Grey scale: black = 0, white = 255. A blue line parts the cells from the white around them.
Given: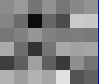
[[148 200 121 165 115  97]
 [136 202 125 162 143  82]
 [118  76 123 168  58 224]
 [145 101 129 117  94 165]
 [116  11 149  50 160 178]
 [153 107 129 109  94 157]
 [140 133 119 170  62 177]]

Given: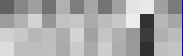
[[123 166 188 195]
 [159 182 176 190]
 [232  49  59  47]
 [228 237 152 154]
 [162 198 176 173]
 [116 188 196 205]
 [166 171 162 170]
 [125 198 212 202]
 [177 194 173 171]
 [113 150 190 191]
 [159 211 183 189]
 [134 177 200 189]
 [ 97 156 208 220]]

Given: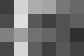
[[104  95  47  66]
 [119  82  82  88]
 [164  64 101  63]
 [172  88 113  94]
 [211 223 159 214]
 [ 61  75 129  71]]

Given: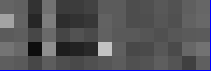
[[102 104  91 114  95]
 [ 95  98  90 103  64]
 [ 82  80  87  74  84]
 [ 88  86  80  87  94]
 [ 80  78  85  74  83]
 [ 77  77  89  72  80]
 [ 91  91  89  95  92]
 [ 91  98  97 195  86]
 [ 66  55  74  41  80]
 [ 60  50  82  34  73]
 [ 59  45  69  29  78]
 [113 126 106 142  93]
 [ 50  38  71  13  71]
 [ 96  99  94 105  90]
 [100 163  91 116  94]]

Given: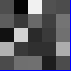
[[ 76 116 112 173  76]
 [ 81  64  58  48  29]
 [241 105  42  48 112]
 [  4  57 210  57 111]
 [ 78  93  17 178  75]]

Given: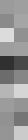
[[159 165 145 160  72 134 213 148 117 203]
 [155 138 220 158  48 108 182 156 146 149]]
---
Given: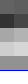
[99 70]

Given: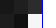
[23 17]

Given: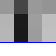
[152  26 156]

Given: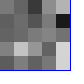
[121 108 123  99 211]

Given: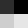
[ 45 230]

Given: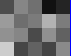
[ 77 110  74  68]

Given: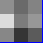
[143 124  91]
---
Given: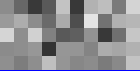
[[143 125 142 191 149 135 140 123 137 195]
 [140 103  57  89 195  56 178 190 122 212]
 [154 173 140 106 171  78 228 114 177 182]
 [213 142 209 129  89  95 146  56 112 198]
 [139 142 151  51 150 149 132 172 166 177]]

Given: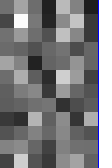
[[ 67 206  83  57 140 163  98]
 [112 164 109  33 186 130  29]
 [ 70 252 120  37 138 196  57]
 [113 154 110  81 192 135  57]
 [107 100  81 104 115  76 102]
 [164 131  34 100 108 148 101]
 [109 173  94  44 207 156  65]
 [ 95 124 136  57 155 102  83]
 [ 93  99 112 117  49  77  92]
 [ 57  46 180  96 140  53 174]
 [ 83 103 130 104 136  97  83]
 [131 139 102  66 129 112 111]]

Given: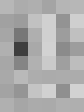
[[176 166 171 170 176 175]
 [183 172 175 164 181 183]
 [161 156 193 208 147 207]
 [166 119 175 208 157 192]
 [176  62 169 210 139 157]
 [167 133 177 202 159 189]
 [169 185 173 171 172 172]
 [163 149 196 209 143 210]]

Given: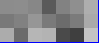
[[172 107 182 179  74  63 196]
 [140 141 135  90 130 143 174]
 [121 129 150 122 108 123 170]]

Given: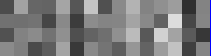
[[139 127  74  93 164  57 137 116  94 150  99 156 194  63 132]
 [ 76 162 102 100 165  86 196  80 138 179 131 144 157  47 131]
 [113 112 115  70 137  60 140 132 133 164 137  98 221  71 133]
 [ 81 130 139 114 144  79  99 111 144 187  88 209 163  90  55]]

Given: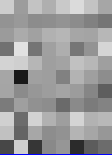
[[ 71 206  54 137 150  43  92 108]
 [205 156 195 175 201 219 195 166]
 [147 153 140 142 147 140 129 117]
 [155 171 161 177 182 166 164 183]
 [113 225 116 160 174 118 147 213]
 [211 207 182 159 163 193 183 159]
 [166  25 160 158 129 179 159 141]
 [165 139 151 157 164 156 134  94]
 [123 159 145 141 106 138 123 131]
 [208 108 211 177 158 212 178 184]
 [193 100 167 141 146 180 166 151]]

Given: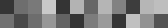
[[113  73 109 151  99  52 124 154  53 192 146  83]
 [ 53 110 121 201  52 179 102 181 130  61 182 190]]

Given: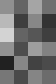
[[119  74 133 108]
 [144 100 165 112]
 [185  62 135  51]
 [211 100  86  63]
 [146  77 158 130]
 [ 33 135  66  75]]

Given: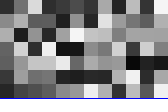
[[ 38  68  79  93 138 152 238 177  50 188  88 240]
 [ 46 113 218  46  58  76  53 169  36 188  52 245]
 [138 176  92  93  31 145  39 226 155 117  93 177]
 [175  29 147  40 161 245 195 190 127 164 163 162]
 [ 99 210  46 239  19  22 140 120 209  58 207 128]
 [ 95 151 197 197 234 103 171 148 153   8  34  23]
 [ 56 158 111 117  35  30  41  39 179 241  44 168]]
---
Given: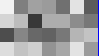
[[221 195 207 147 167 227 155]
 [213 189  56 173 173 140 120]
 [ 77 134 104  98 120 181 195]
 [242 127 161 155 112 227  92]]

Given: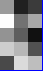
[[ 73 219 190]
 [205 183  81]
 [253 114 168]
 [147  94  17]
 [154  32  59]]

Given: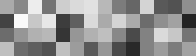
[[ 67 250 199 231  61  95 218 170 212 170 108 143 162  35]
 [108 150 177 184  53 150 177 191 136  74 130 218 199 116]
 [170 136 237 116 206 218 225 184 124 102 212  89  82 143]
 [191 108  95  82 191 156  89 150  74  41 130 156 124 162]]

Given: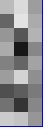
[[101 227 171]
 [187 219 157]
 [157 211 143]
 [203 195 150]
 [129 101 163]
 [ 79  93 122]
 [150  86 179]
 [114  52 135]
 [171  23 135]]

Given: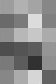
[[143 183 199 171]
 [157 177 164 135]
 [135 171 214  98]
 [106 122 220 128]
 [122  92  49 143]
 [ 78  84  92 149]]

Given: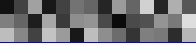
[[189 135  66 195 155  24 189 142 108  52 127 121  44 182]
 [127 101  30 167  58 142 148  74  11  74  81 148 121 222]
 [ 18  66 161  24  66 115 101  37 155 101 209  37 175  87]]

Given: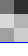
[[160 204]
 [217 180]
 [116  46]]
